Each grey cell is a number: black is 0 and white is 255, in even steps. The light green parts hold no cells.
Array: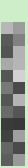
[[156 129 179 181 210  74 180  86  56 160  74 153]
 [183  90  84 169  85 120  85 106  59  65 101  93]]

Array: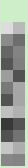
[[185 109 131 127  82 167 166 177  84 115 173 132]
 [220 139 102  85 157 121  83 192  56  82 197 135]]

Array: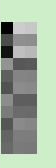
[[199 141 184  90 130 137  94 106 134 125 121]
 [204 143 191  87 132 140  94 107 138 125 122]
 [  1  76  18 147  95  82 140 123  85 100 105]]

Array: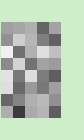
[[163  98 191 155  94 159 144  94]
 [101 127 223 163 125 120 185 181]
 [176 182 176 115 221 154 176 170]
 [166 206 112 211 121 105 132  59]
 [160 145 241 139 226 222 103 174]]

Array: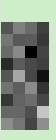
[[ 63  55  68  63  16  51  70 197 142]
 [107  91   2  73  71 139 108  78  68]
 [128  88 137  91 166  94  99 102 117]
 [ 84 117 105  41  85 114  55 102 140]]

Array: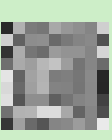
[[207  81 213 107  39  38  66  78 234]
 [133 137 133 134 138 137 138 134 133]
 [143 132 147 116 118 117 132 100 156]
 [151 121 147 157 127 130 116 168 137]
 [168 105 155 195 124 131  95 220 133]
 [118 143 108 183 178 180 142 219  85]
 [123 141 118 158 162 159 142 180 106]
 [177  97 172 170  99 105  85 178 160]
 [ 41 207  51 111 228 216 223 113  54]]

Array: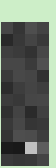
[[ 67  57  71  80  49  62  71  64  56  61  93  68]
 [ 78  68  50  59  69  68  70  42  53  76 192  56]
 [ 53  56  59  71  72  61  56  67  71  78  25  54]
 [ 70  41  63  71  58  44  60  48  57  52  27  58]]
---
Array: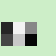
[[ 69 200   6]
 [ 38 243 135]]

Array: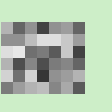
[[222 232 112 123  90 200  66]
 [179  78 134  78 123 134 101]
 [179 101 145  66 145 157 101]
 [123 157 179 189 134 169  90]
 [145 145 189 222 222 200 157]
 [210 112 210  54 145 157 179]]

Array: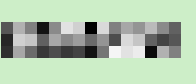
[[ 47 167 107  56  77  56  67  19 117 245 226 236  10 177 128]
 [ 86 177 128  19 138 226 208   0 217 128 167 148 186 138  97]
 [ 38 208 197  97 167 138 157 107 148  77 217 197  97  67  86]]

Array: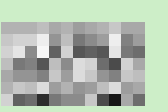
[[210  97 109  45 120 139 139 199  75  23 168 109]
 [190 120 129  86 190 139 220 210 109  75 210 168]
 [210 229 139 247  97 210  86  97  86 229 120 109]
 [168 148 148 129 199 157 220 199 148 129 199 190]
 [178 178 178 190 168 178 157 168 178 199 168 168]
 [178 199 190 220 157 178 148 157 190 220 157 168]
 [199 210 210 238 148 190 120 139 157 238 129 157]]

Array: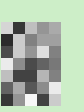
[[191  66  66 181 129]
 [235 140  75  99 120]
 [ 99 170  87 140 235]
 [ 43 203 129 160 160]
 [ 75 203 149 223 129]
 [213  55 191 149 170]
 [ 55 149 247  66 203]]

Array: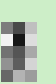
[[103 179 156]
 [114  85 168]
 [124  73 191]
 [146  94 212]
 [242  22 221]]
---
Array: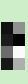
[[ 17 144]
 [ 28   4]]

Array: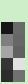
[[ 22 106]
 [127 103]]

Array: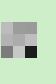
[[188 156]
 [179 172]]

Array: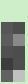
[[ 86  77]
 [ 92 137]]

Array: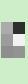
[[171  46]
 [156 242]]

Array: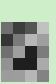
[[111  61]
 [ 53 122]]

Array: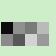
[[ 12 144]
 [138  88]]
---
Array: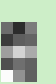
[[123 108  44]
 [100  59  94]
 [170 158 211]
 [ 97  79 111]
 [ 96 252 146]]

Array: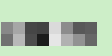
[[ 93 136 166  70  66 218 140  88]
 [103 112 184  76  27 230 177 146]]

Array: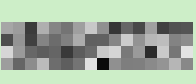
[[ 84 166 156  59 175 133 116 159 200 144  54 102  72 160  64  81]
 [141  77 148  64 132 108 128 172  96  97 134 204 147 183 189 131]
 [227 214 154 103  93 101  57  92 107 200 213 121 154  43 202 118]
 [136 157 101 140 187 109  94 116 224  10 144 126 127 138 148 182]]

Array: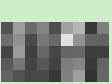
[[127  84 157 108 132  78 161 181  56]
 [ 98 110 144  74 120 104 225 147 100]
 [ 64  68 155  64 103  70 101 102  60]
 [100  89 119  69  87  67 126 133  57]
 [103  99  82  71  74  56 129 159  50]]

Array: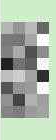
[[104 180 149 185]
 [255 121 117 166]
 [140 129 169  81]
 [245  33 115  96]
 [ 48 191 204 162]
 [250  84 148 153]
 [159 145  68 177]
 [163 132 124 154]]

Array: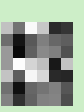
[[ 53 193 115 249 199  42]
 [ 94 109  20  88 127 103]
 [ 80 153   9  95 137 127]
 [195 153 253 212 191  24]
 [ 38 195  93 246 215  41]
 [ 86 112  16 102 116 129]
 [ 77 130  49  98 129 132]]
